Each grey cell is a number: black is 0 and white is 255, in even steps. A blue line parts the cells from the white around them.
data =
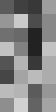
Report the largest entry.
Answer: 209
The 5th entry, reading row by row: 150
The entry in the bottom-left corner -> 142
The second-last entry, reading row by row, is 99
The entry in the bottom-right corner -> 164
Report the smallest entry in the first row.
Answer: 56
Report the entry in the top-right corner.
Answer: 157
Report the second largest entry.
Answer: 202
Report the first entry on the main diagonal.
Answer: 91
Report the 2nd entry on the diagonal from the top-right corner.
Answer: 76

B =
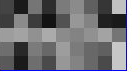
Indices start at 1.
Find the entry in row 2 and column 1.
60
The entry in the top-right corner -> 193
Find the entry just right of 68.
26
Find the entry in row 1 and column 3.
117
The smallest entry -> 19
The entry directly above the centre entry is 82
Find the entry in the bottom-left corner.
89
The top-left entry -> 68
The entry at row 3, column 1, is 157
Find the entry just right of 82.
151
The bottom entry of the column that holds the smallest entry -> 74
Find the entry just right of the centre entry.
131
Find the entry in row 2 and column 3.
60

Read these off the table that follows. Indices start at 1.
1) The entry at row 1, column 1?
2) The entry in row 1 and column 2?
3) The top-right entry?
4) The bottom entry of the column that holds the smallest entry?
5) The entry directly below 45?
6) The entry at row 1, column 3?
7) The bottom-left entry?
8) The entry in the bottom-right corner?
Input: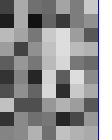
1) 66
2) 170
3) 201
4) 178
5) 178
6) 112
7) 132
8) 170

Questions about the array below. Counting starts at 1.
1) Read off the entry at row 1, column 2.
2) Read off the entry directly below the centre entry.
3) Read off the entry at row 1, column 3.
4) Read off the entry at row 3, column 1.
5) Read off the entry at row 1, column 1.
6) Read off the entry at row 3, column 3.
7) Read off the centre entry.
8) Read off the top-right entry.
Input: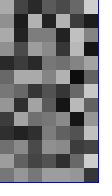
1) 68
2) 90
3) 41
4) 170
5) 170
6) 125
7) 82
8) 206

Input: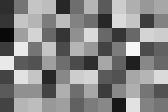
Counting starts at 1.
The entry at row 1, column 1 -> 46
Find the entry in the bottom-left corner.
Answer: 67
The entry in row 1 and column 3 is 197
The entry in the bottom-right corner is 117
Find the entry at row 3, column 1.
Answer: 9
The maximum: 246
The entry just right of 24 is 226
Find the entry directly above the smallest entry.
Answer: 53
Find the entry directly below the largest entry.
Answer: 31
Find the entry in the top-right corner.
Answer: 167
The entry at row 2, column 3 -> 181
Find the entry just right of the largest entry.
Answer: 75

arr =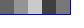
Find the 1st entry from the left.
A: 100
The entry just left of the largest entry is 148
